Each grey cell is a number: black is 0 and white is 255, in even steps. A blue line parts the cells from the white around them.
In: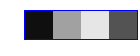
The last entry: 83
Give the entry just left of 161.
15
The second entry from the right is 230

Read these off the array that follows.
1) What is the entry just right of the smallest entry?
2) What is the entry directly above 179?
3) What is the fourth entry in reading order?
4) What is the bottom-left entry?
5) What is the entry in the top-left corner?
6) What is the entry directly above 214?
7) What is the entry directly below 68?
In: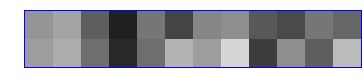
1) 118
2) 68
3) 32
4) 157
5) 149
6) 142
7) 179

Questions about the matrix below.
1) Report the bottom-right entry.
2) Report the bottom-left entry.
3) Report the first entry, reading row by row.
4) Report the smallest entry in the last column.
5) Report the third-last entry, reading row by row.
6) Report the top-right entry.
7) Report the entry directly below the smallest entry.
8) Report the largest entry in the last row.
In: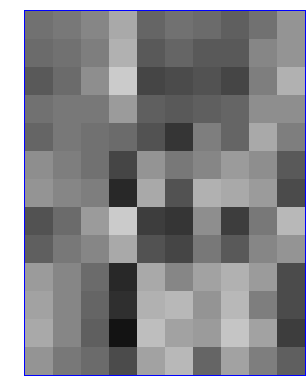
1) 95
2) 148
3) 113
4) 61
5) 162
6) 148
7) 75
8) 184
